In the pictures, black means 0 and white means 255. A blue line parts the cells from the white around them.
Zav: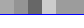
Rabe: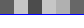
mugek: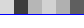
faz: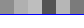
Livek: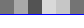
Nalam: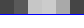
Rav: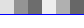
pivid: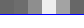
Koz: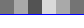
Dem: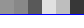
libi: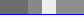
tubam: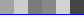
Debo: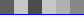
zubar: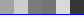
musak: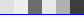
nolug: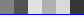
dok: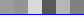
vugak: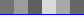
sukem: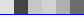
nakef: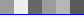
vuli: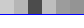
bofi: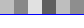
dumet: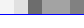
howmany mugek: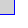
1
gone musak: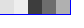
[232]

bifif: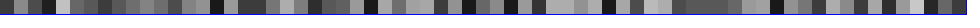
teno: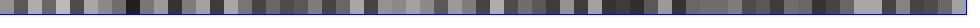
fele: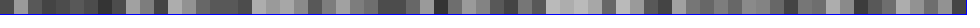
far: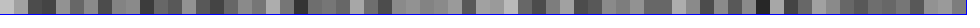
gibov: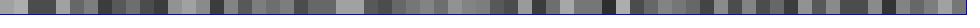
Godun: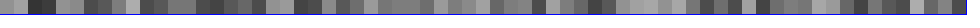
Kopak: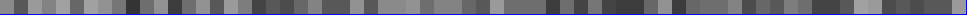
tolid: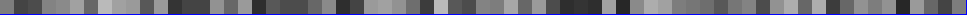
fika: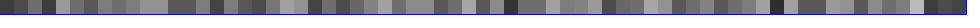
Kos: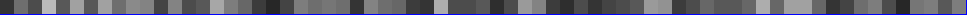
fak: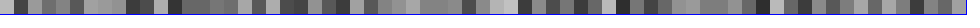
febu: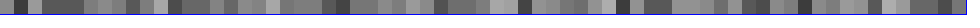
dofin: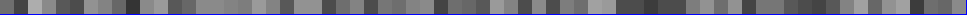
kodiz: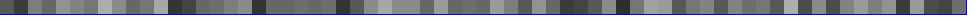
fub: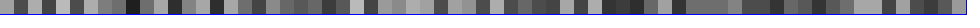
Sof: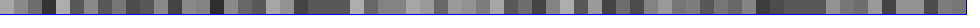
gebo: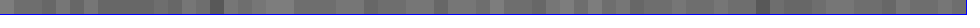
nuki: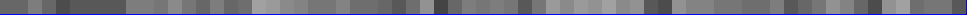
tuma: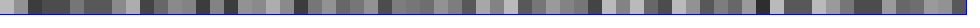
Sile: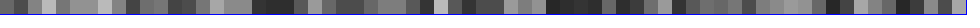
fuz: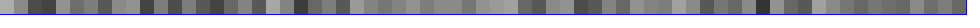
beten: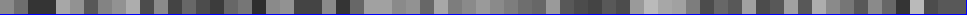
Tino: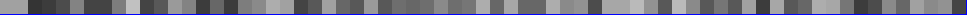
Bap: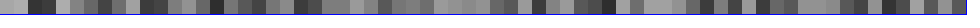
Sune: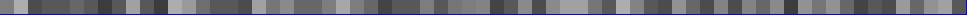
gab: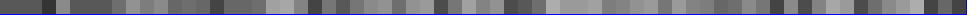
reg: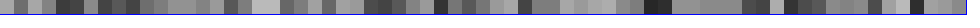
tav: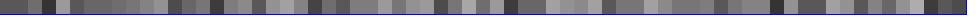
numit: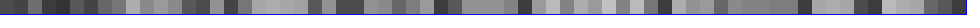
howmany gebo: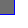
28
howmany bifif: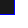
6
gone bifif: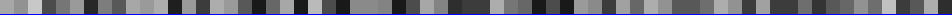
[96]
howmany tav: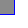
3
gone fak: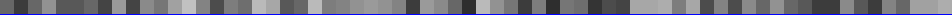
[180]
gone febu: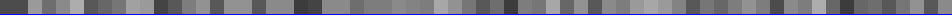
[82]

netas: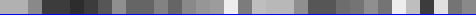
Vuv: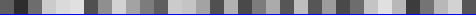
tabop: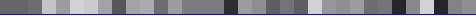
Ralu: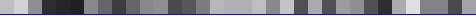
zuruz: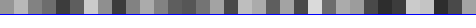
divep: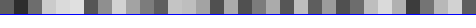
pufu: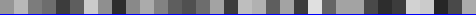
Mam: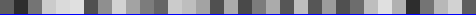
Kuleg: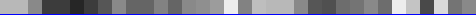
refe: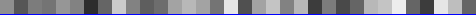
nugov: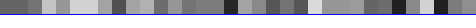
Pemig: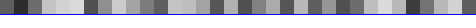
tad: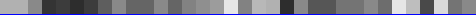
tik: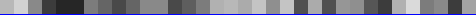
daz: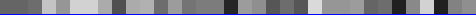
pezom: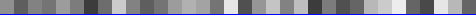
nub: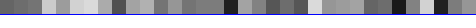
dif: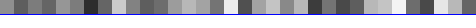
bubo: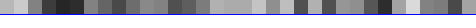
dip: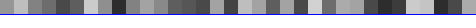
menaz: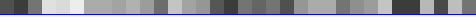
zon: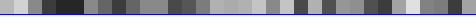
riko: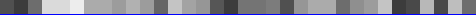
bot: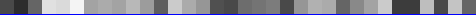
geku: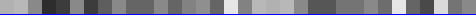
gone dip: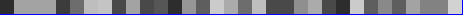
[67]
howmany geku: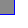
7
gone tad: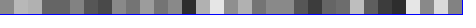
[52]

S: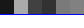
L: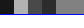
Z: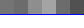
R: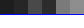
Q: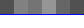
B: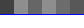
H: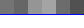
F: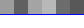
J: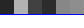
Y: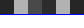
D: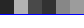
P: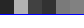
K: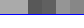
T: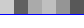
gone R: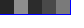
[30]
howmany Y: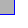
2

